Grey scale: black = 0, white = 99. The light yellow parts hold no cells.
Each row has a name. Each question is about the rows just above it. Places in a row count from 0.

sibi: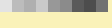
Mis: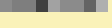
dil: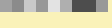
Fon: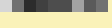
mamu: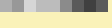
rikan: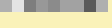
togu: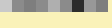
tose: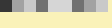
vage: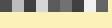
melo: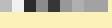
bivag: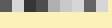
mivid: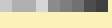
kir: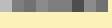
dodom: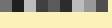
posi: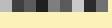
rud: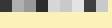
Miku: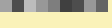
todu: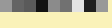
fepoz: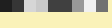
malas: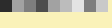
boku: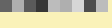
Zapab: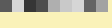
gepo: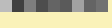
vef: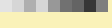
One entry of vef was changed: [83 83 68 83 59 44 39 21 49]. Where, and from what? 0, [88]
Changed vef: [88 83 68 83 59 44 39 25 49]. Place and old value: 7, [21]
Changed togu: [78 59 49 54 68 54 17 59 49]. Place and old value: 1, [54]
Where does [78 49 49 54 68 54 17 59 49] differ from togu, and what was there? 1, [54]
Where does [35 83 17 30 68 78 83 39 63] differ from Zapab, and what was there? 2, [21]
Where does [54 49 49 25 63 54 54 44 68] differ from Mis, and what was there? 7, [39]
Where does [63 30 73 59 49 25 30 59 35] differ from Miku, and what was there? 8, [39]

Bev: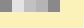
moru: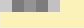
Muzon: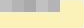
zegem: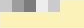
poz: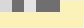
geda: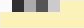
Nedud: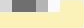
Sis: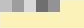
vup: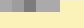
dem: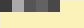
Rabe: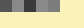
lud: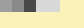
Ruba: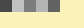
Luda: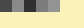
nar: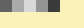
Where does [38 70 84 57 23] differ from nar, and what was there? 1, [66]
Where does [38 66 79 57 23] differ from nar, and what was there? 2, [84]
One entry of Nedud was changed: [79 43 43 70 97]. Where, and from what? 0, [84]

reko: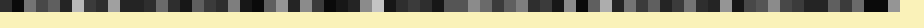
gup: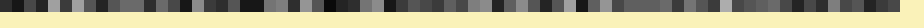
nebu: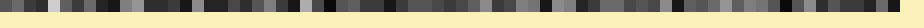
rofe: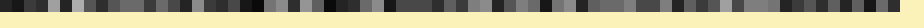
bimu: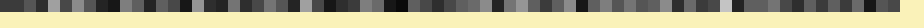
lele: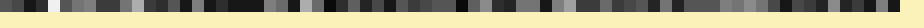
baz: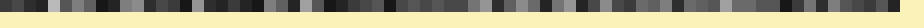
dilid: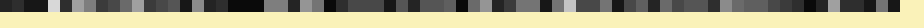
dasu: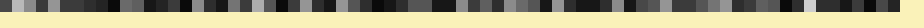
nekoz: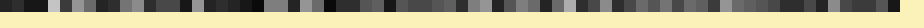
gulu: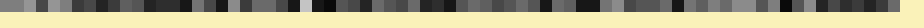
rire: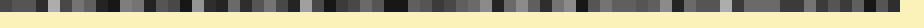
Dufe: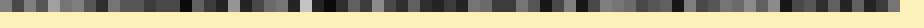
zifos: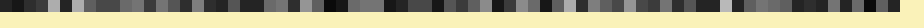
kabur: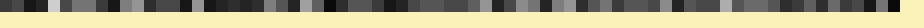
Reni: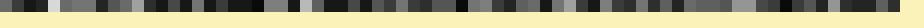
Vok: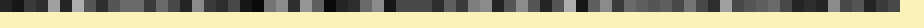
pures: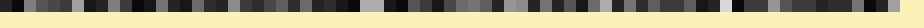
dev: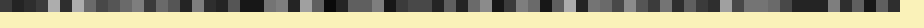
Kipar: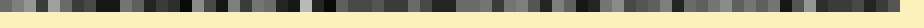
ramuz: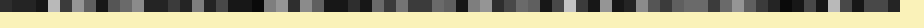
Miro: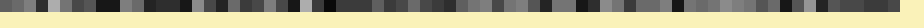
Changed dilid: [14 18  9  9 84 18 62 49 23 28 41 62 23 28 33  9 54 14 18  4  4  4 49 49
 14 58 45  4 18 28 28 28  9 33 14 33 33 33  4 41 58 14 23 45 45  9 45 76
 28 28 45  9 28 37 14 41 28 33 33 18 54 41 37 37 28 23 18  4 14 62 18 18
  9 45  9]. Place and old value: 37, [37]
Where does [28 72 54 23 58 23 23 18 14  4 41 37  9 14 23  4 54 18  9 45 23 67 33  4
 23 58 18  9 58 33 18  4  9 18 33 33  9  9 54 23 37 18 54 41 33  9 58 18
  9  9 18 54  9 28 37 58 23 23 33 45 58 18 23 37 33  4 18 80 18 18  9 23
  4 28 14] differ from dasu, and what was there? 54, [33]
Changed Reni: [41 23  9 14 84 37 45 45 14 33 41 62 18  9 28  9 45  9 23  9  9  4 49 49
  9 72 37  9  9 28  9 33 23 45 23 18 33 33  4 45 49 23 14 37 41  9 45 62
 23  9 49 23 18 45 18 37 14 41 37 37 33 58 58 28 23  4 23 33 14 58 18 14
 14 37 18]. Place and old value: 5, [41]
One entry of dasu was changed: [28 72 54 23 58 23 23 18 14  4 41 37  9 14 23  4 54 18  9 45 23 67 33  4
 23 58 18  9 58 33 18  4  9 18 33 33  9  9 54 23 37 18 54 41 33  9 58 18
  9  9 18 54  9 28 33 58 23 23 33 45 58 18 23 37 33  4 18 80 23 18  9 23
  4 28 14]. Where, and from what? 68, [18]
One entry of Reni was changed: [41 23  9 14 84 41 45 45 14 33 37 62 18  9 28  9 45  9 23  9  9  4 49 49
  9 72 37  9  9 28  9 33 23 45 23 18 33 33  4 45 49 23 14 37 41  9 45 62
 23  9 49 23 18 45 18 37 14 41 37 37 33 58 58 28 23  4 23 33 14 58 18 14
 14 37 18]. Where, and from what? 10, [41]

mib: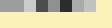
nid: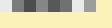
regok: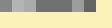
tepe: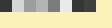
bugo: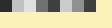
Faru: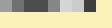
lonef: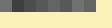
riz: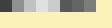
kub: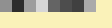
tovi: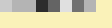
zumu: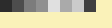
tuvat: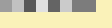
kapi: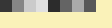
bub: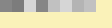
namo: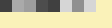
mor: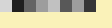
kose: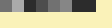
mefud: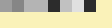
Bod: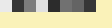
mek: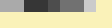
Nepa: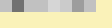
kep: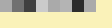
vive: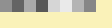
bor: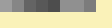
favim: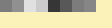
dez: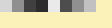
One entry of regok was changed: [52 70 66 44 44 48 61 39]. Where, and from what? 5, [44]
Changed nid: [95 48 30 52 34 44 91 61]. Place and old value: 0, [91]
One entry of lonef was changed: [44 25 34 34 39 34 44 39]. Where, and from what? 2, [30]

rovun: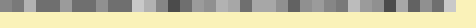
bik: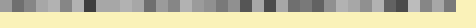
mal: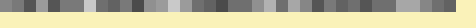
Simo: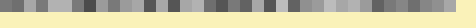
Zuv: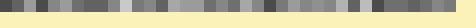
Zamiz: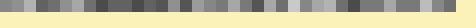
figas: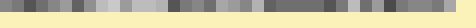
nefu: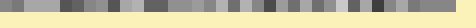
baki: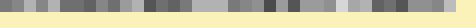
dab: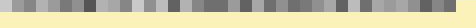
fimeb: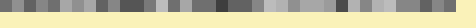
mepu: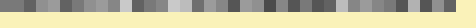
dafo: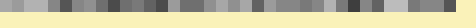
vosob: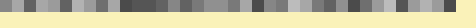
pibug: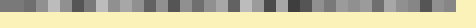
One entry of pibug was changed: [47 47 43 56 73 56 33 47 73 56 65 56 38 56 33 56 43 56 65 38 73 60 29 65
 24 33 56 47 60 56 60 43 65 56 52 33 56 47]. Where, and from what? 37, [52]
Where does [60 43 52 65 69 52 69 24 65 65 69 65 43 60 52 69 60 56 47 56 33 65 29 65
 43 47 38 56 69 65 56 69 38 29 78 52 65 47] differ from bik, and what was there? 34, [73]
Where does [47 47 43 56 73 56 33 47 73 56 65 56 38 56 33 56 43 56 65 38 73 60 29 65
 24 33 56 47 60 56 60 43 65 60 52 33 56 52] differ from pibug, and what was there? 33, [56]
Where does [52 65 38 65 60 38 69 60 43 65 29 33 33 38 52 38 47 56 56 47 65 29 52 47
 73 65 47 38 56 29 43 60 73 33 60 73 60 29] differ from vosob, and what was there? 35, [69]
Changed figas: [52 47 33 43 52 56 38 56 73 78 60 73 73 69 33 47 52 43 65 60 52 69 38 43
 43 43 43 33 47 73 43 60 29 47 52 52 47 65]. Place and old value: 5, [60]

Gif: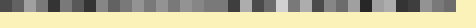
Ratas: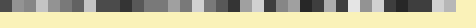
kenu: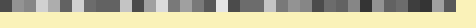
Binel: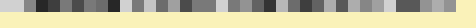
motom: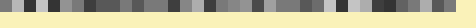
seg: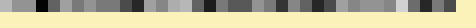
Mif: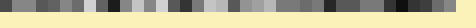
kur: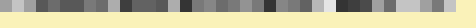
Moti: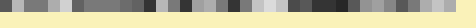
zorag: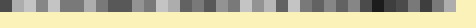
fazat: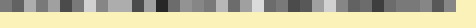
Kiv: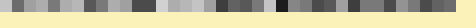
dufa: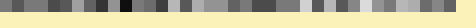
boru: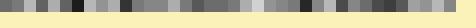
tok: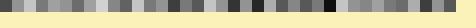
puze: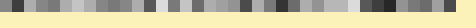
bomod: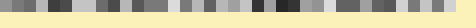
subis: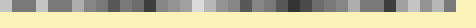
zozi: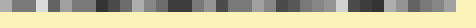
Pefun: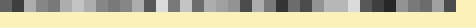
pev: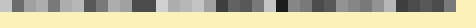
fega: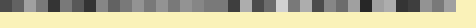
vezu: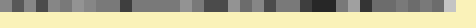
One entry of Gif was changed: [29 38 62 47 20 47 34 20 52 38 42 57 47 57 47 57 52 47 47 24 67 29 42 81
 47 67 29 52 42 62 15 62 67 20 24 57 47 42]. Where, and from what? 10, [47]
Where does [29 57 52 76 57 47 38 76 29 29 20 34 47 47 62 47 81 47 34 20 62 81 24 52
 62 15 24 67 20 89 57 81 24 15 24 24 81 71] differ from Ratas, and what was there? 28, [24]
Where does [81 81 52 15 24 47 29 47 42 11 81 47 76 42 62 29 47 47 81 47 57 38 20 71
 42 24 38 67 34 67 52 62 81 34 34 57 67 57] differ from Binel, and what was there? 9, [15]

